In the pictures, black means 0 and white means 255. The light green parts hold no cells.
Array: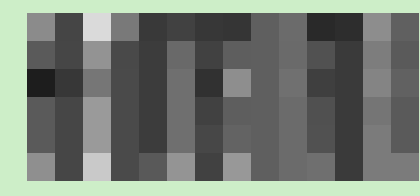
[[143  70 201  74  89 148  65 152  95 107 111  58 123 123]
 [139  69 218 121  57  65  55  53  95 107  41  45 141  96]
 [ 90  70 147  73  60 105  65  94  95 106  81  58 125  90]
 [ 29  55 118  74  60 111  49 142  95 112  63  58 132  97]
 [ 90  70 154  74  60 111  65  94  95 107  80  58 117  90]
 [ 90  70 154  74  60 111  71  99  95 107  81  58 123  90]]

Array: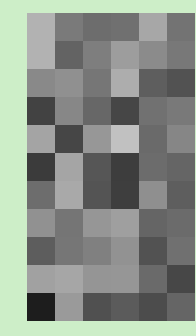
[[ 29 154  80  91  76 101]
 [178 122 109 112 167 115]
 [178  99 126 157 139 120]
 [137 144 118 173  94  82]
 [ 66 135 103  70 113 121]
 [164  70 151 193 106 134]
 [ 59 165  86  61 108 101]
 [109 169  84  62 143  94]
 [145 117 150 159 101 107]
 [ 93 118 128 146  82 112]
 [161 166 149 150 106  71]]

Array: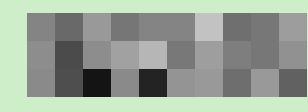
[[138  78  20 138  35 148 153 110 153  97]
 [132 105 153 118 132 132 194 111 119 157]
 [141  75 141 161 182 120 158 126 119 145]]

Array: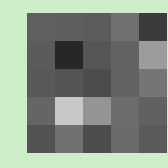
[[ 83 113  77 107  90]
 [ 96  95  92 112  59]
 [ 91  39  86  99 156]
 [ 88  84  76  98 117]
 [101 199 148 108  97]]

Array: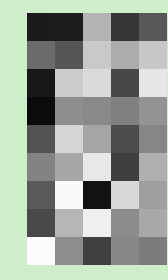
[[252 142  64 135 124]
 [ 27  29 179  54  88]
 [107  85 201 172 199]
 [ 23 203 218  72 230]
 [ 11 142 137 128 147]
 [ 82 213 165  77 134]
 [131 167 232  62 175]
 [ 89 250  18 216 159]
 [ 73 182 239 140 168]]

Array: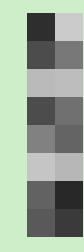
[[ 89  58]
 [ 46 203]
 [ 76 120]
 [186 189]
 [ 76 112]
 [129 100]
 [197 183]
 [ 98  40]]

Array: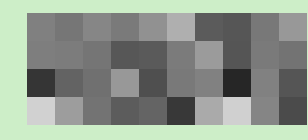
[[209 157 115  92 100  56 170 208 133  75]
 [128 118 134 122 145 175  91  86 120 152]
 [126 124 117  87  90 123 155  85 122 115]
 [ 53  99 112 152  79 121 129  38 129  85]]
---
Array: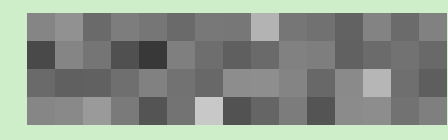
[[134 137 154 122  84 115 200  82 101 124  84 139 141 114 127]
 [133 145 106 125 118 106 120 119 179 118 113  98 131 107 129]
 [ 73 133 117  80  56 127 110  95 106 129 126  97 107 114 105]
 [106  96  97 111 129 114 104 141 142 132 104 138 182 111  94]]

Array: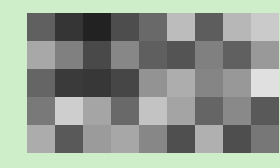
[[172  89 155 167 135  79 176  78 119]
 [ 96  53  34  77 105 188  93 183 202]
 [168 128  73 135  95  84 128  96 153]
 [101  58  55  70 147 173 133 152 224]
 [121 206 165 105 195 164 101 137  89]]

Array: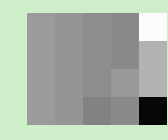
[[155 149 130 138   7]
 [155 149 141 138 252]
 [155 149 141 138 178]
 [155 149 141 153 178]]

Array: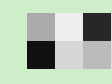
[[ 16 214 187]
 [171 239  39]]

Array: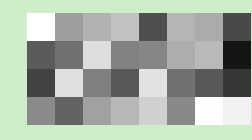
[[138  99 161 183 208 136 254 242]
 [255 158 178 194  79 181 171  72]
 [ 91 112 222 130 134 173 185  21]
 [ 67 223 128  88 226 113  88  55]]

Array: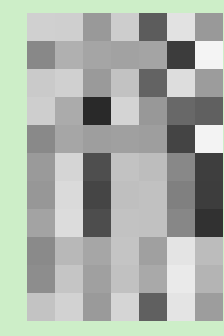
[[195 210 154 213  96 228 157]
 [208 207 153 205  92 226 153]
 [136 176 165 162 164  60 244]
 [202 208 154 194  99 221 156]
 [206 171  41 212 152 104  96]
 [137 166 158 160 158  68 243]
 [154 213  78 194 189 136  62]
 [151 218  69 191 193 128  61]
 [163 220  77 194 193 135  49]
 [138 184 166 196 160 228 188]
 [141 197 160 193 169 234 180]]

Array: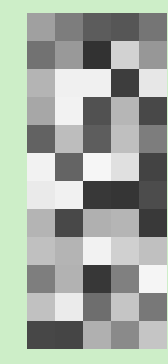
[[ 71  69 176 138 197]
 [160 125  92  86 117]
 [114 153  50 210 151]
 [180 240 240  61 231]
 [167 242  81 182  72]
 [ 98 189  93 191 125]
 [242 100 246 224  67]
 [234 241  56  53  76]
 [180  72 176 181  57]
 [192 180 242 208 192]
 [126 178  55 128 245]
 [193 235 110 197 120]]

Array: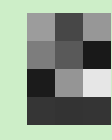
[[ 53  51  52]
 [156  71 151]
 [125  89  25]
 [ 27 149 230]]

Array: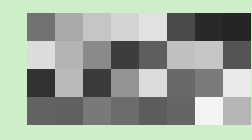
[[ 99  96 121 108  92 101 244 181]
 [114 170 197 212 225  74  41  37]
 [220 180 138  61  94 192 197  84]
 [ 50 186  59 147 219 105 123 233]]
